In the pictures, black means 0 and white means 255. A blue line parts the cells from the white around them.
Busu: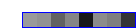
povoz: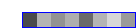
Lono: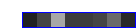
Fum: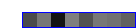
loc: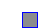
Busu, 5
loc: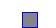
Busu, 3
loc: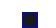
Busu, 4
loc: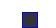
Busu, 7

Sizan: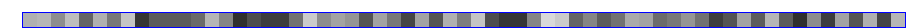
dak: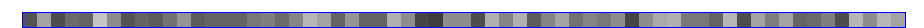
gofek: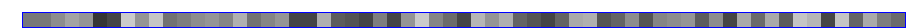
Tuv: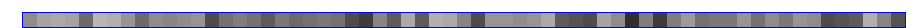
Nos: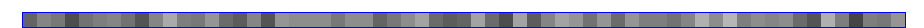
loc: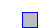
Sizan, 3
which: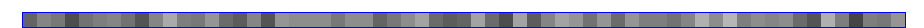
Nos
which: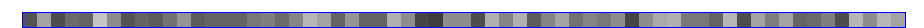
dak
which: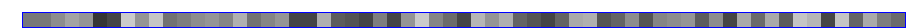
gofek
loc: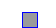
Tuv, 47

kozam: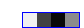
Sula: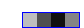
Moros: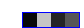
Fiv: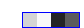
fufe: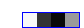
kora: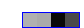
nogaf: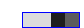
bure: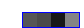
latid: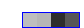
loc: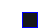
bure, 2
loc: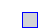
Fiv, 0
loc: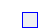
kozam, 0
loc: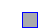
kora, 1
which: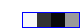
fufe
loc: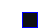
Sula, 2
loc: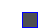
Sula, 1

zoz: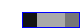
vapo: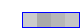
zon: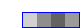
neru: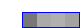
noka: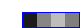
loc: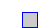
vapo, 0
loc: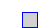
zon, 0
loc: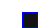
zoz, 0
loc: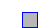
vapo, 2
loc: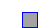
neru, 3
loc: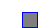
noka, 3
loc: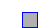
neru, 2

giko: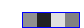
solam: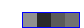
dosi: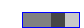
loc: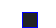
giko, 1
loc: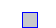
dosi, 3
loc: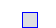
giko, 2
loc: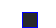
solam, 1

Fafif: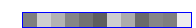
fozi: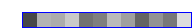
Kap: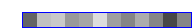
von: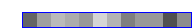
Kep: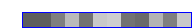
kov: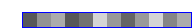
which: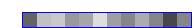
Kap
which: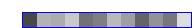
fozi
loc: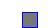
fozi, 10
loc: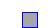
Kap, 4
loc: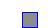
von, 11
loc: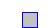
Kap, 1

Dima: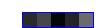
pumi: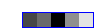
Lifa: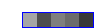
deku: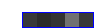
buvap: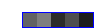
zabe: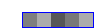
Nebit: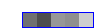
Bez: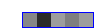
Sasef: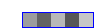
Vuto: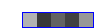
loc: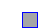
Lifa, 0
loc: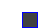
Vuto, 3
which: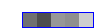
Nebit
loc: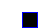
pumi, 2
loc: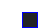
Dima, 3
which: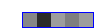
Bez
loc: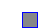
Bez, 0

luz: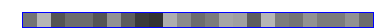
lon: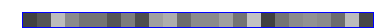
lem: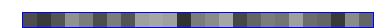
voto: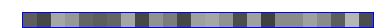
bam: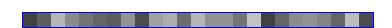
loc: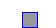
voto, 3
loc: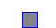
bam, 21

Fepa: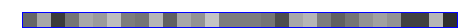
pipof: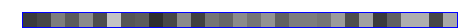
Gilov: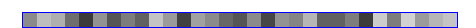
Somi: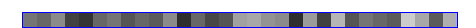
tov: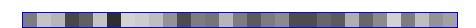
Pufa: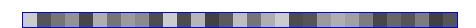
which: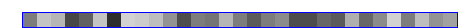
tov
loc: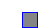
Gilov, 19
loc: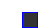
Somi, 4
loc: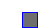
Gilov, 3

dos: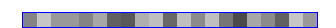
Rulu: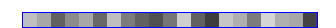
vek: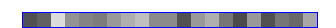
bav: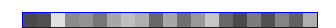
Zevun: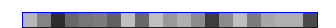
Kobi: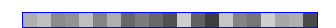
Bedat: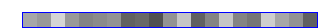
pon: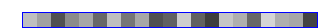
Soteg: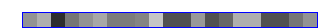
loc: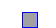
pon, 1
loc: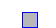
Zevun, 0
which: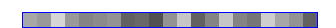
Bedat
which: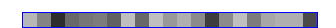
Zevun
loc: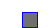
bav, 11
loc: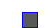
dos, 7

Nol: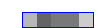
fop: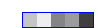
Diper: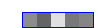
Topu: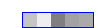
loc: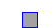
Topu, 3
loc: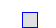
Diper, 2
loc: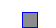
Diper, 0
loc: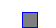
Topu, 2
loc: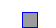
fop, 3
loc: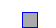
Topu, 4
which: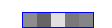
Diper

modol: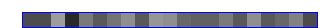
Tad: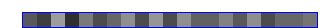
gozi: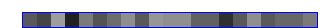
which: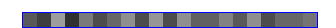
Tad
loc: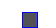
gozi, 5
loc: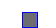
gozi, 6
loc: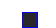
modol, 3
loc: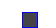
gozi, 1

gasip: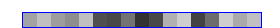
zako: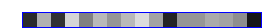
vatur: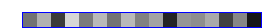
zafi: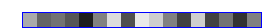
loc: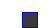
vatur, 2
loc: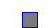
vatur, 4
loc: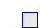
zafi, 8
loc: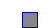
vatur, 15
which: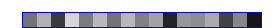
vatur

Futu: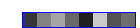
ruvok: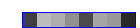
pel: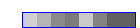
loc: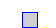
pel, 0
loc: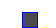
ruvok, 4
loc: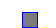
pel, 3

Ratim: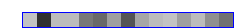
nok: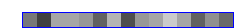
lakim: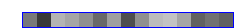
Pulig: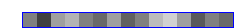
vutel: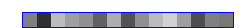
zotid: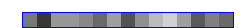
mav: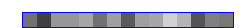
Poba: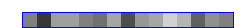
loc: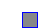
zotid, 4
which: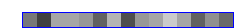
nok
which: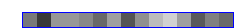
zotid
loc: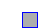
vutel, 6
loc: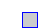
nok, 10

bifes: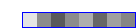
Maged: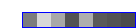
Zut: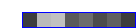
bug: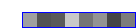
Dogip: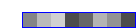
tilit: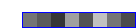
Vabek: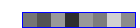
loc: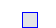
bifes, 0
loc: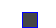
bug, 6
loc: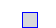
Maged, 1
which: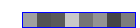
bug
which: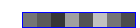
tilit
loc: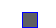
Zut, 6
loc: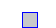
bug, 3

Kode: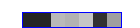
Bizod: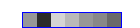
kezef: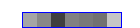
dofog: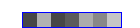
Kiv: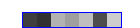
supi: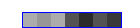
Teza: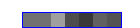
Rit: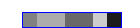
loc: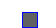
Teza, 5
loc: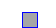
kezef, 0
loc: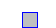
Kiv, 4

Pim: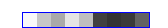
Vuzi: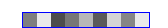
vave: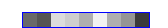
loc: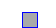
Pim, 2
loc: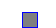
Vuzi, 0
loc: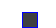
Pim, 5
